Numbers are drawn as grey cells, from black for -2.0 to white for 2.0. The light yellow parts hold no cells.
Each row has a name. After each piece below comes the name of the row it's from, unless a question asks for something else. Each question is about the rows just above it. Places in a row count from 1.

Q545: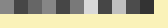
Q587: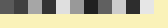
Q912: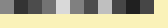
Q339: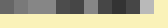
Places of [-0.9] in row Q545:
2 5 8
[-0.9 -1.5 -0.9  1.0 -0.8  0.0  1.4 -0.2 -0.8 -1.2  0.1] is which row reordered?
Q912
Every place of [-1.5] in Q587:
7
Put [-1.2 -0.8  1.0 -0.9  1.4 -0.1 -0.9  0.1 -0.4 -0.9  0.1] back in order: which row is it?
Q545
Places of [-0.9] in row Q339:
6 8 10
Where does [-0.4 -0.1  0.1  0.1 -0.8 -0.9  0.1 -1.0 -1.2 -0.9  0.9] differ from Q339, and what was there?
8, [-0.9]

